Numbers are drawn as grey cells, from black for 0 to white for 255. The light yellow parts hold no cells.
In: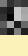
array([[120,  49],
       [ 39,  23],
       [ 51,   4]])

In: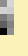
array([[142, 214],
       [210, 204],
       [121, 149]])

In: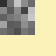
array([[ 47, 114],
       [136,  89],
       [ 97, 118]])

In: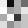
array([[239,  16],
       [255, 159],
       [171, 248]])

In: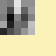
array([[134, 122],
       [134,  72],
       [123,  12]])

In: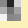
array([[136,  37],
       [176, 115],
       [243, 135]])
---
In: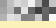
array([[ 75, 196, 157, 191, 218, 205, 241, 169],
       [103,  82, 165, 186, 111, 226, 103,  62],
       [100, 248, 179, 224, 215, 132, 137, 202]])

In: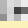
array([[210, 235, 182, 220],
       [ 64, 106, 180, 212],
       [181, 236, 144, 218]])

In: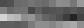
array([[119, 153,  76,  81, 106, 109, 117, 110, 106, 122, 141, 139],
       [ 88,  78, 128, 105, 114, 115,  72,  94,  79,  84,  87,  79],
       [ 36,  67, 212, 189, 181, 142, 149, 120, 100,  92,  79,  60],
       [170, 143,  94,  95,  92,  98, 122, 142, 141, 134, 148, 161]])

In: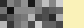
array([[134, 206,  44, 132, 104, 146,  25, 135, 190],
       [ 93, 103, 117,  17, 138, 138, 141, 121,  76],
       [ 42, 174,  57,  89, 111, 121, 182,  68,  78],
       [100,  71, 183,  57, 116, 140,  74, 206, 100]])

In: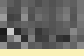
array([[ 95, 116, 114,  93,  81, 100,  94,  79,  91,  82,  91, 101],
       [ 89, 116, 128,  79,  81, 121,  85,  98,  94,  86, 102, 117],
       [ 84, 125, 157,  65,  71, 143,  80, 111,  98,  86, 108, 125],
       [ 89, 116, 114,  79,  91, 100,  94,  86,  91,  84,  91, 101],
       [135, 108,  27, 202,  41,  79, 103,  54,  72,  82,  91,  93],
       [110,  91,  41, 120, 159,  46, 126,  60,  64, 100,  53,  45],
       [100, 137, 142,  79,  81, 143,  90,  98,  79,  84,  97, 117]])

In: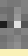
array([[120, 129, 127, 119],
       [142, 127, 112, 109],
       [152, 110, 125, 110],
       [224,  82,  29,  91],
       [118, 131, 128, 130],
       [134, 117, 113, 124],
       [143, 121, 119, 132]])

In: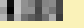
array([[138,  70, 183,  14, 193, 145, 128,  78, 132],
       [118,  71, 155,   3, 196, 143, 144,  69, 141],
       [168,  58, 180,  58, 180, 113,  93,  75, 111]])

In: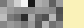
array([[ 96, 155, 121, 165, 207, 244,  23, 175, 162],
       [137,  78, 174, 152, 139, 134, 137, 149, 146],
       [183,  85, 189, 122, 105,  43, 168, 100,  80],
       [113, 133, 135, 155, 143, 121, 155,  90, 179]])

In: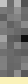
array([[177,  82, 195, 110],
       [145, 110, 121, 115],
       [131, 106,  96, 126],
       [112, 138, 129,  98],
       [105,  96, 122, 115],
       [ 89,  14, 163,  94],
       [133, 104, 135, 100],
       [ 99,  95, 112, 107],
       [108, 120, 127, 105],
       [105, 133, 128, 103],
       [140,  87, 110,  99]])
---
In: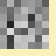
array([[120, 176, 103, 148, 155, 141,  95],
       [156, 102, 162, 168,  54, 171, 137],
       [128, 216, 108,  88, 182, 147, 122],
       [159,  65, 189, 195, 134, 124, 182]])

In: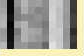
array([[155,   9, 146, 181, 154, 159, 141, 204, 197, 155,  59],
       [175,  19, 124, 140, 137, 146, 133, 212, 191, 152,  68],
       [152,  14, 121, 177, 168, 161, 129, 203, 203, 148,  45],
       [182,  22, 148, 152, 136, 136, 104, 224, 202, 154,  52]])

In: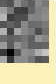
array([[ 94,  82, 144, 112,  94, 136, 119],
       [183,  62,  77,  78, 133, 131, 140],
       [178,  65, 166, 136, 122,  77, 111],
       [154,  93, 146, 123,  97,  97, 102],
       [167,  55, 136, 139, 117,  83,  90]])

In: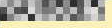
array([[188, 140, 191, 122, 195, 151,  84, 140,  62, 139,  46,  87, 185,
         46, 185],
       [ 46, 127, 182, 209,  52, 200, 158, 196, 107, 183,  88, 122, 169,
        210, 159]])

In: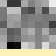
array([[183,  53,  55, 169, 131, 152, 166, 236],
       [121, 157, 162, 117, 126, 129, 120, 124],
       [147,  90, 101, 153, 173, 128, 170, 118],
       [178,   7,  15, 208, 187, 135, 217, 155]])

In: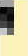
array([[161, 162],
       [ 43,  13],
       [197, 105]])

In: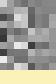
array([[212, 158, 130, 112, 136, 127, 134, 136],
       [ 76, 105, 220, 199,  96, 130, 122, 163],
       [ 67, 127, 107, 124, 196, 157, 172, 149],
       [160, 147, 233, 217,  61, 119, 110, 144],
       [237, 155, 110, 112, 146, 140, 140, 130]])
